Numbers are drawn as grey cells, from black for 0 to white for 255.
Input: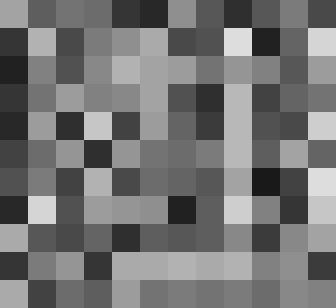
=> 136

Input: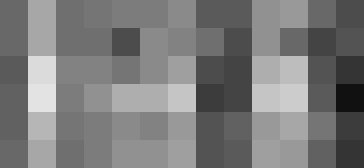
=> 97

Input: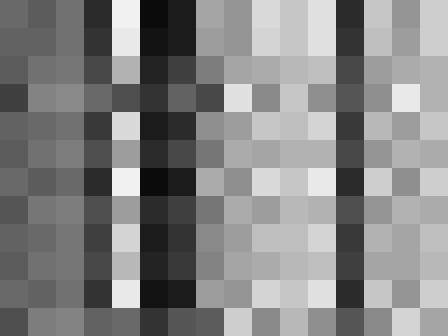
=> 212

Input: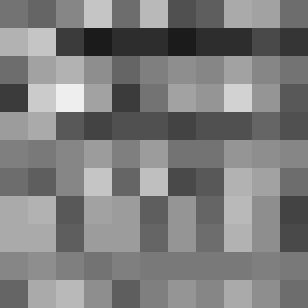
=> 142

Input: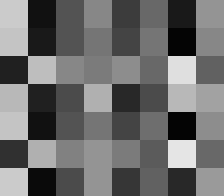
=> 40
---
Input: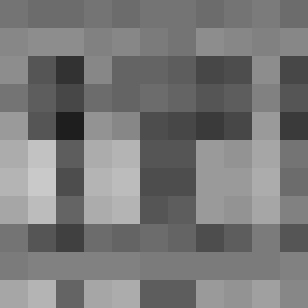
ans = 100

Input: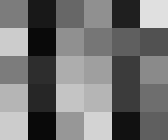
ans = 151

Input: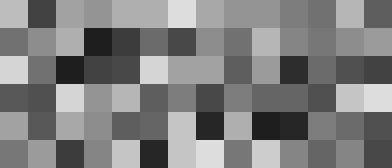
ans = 60

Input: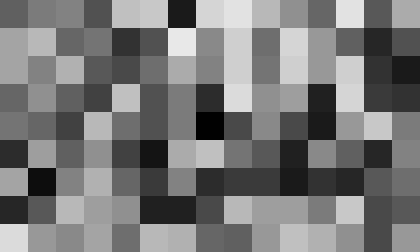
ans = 137

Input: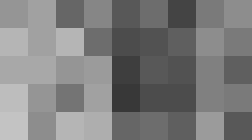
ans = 181

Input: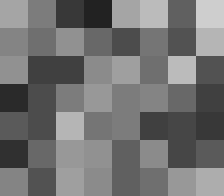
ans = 159
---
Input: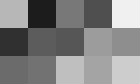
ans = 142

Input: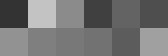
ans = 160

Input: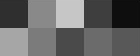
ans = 88

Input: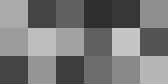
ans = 84

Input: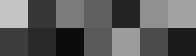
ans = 27

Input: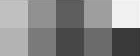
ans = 57

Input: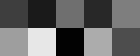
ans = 77
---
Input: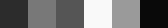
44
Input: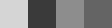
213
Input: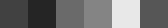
65
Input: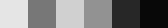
229
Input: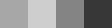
167
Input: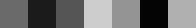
106
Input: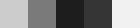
204
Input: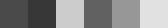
74
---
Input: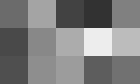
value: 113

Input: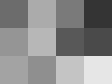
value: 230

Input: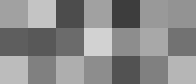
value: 182

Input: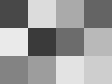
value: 206

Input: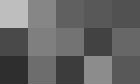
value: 88

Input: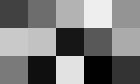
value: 51

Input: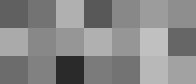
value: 162

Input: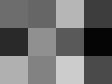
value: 74

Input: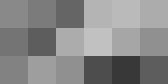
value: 93

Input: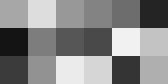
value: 175
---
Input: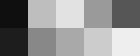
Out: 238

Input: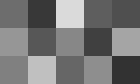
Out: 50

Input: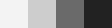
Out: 34

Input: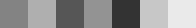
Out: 234

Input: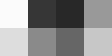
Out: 199

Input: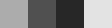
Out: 227

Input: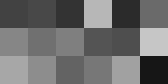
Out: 22

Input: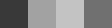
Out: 112
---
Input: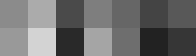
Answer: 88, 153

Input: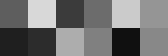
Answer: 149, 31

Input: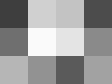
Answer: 76, 182

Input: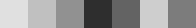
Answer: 124, 224

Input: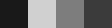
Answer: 59, 25

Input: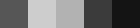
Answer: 20, 86

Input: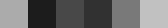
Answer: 193, 171

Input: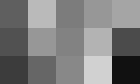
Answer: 165, 60

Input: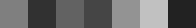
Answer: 34, 127
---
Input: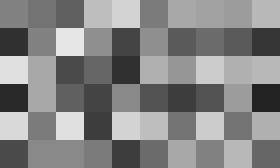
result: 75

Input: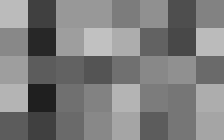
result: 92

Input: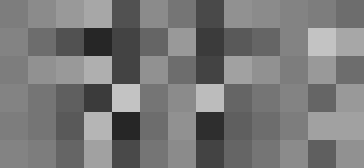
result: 131

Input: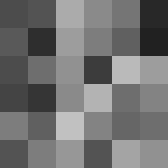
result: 83

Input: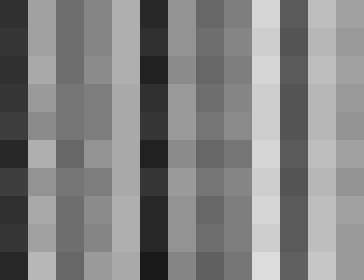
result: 40

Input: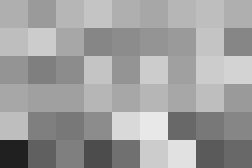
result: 32
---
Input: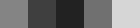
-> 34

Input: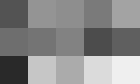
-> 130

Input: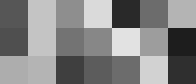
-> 135

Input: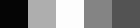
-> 253

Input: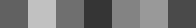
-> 53

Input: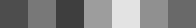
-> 157
